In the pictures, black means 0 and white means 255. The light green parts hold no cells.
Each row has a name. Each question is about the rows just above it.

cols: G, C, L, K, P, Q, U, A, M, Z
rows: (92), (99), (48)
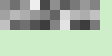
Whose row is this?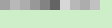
(99)
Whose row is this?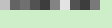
(48)
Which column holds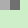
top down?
L
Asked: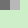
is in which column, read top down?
C
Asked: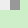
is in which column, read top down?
K
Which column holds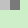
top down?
Z
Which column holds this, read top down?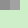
G

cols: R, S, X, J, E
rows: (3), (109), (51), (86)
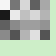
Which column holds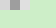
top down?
J
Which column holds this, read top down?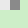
S
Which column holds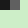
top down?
R
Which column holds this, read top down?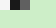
R

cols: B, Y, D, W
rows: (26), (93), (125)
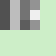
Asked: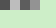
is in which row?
(125)

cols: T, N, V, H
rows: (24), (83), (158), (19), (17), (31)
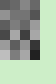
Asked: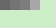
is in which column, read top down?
N
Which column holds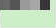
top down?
H

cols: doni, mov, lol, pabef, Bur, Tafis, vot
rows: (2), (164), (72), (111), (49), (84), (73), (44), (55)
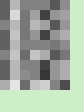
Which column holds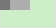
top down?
vot
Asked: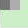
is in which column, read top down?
vot
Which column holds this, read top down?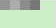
vot
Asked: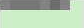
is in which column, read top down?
lol
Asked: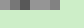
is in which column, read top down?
Tafis
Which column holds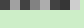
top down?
Bur
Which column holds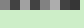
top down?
Bur

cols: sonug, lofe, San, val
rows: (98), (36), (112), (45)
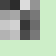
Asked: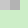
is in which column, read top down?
sonug
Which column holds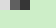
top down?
San
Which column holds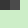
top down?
San
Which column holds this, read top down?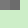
val
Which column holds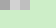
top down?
lofe
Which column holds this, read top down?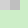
lofe

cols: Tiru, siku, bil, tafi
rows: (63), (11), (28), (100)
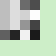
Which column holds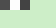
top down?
tafi
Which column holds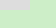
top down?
siku
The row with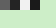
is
(100)
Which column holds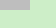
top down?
Tiru
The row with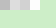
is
(11)

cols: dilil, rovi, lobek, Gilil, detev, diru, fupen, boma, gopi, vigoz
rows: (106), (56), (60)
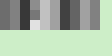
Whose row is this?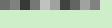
(56)
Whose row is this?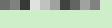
(60)
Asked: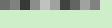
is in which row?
(106)
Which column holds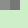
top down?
Gilil
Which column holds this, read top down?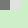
Gilil

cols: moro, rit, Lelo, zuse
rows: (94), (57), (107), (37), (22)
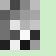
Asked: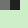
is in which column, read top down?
moro
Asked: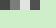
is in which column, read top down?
rit

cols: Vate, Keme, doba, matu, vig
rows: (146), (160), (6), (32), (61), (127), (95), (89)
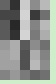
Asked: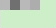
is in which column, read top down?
vig
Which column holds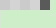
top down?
doba
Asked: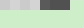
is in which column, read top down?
doba
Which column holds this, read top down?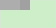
Keme
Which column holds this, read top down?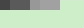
Vate

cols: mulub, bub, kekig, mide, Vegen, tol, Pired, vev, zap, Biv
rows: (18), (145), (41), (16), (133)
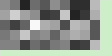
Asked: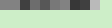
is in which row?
(133)
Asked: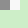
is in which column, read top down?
mide
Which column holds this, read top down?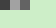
tol
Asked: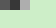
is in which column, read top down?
Vegen
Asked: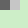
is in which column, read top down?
kekig
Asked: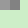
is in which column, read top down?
Pired

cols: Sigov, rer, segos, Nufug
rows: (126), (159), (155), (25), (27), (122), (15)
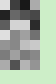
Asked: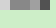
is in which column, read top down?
rer
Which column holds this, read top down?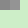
Nufug
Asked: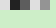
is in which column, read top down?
Sigov

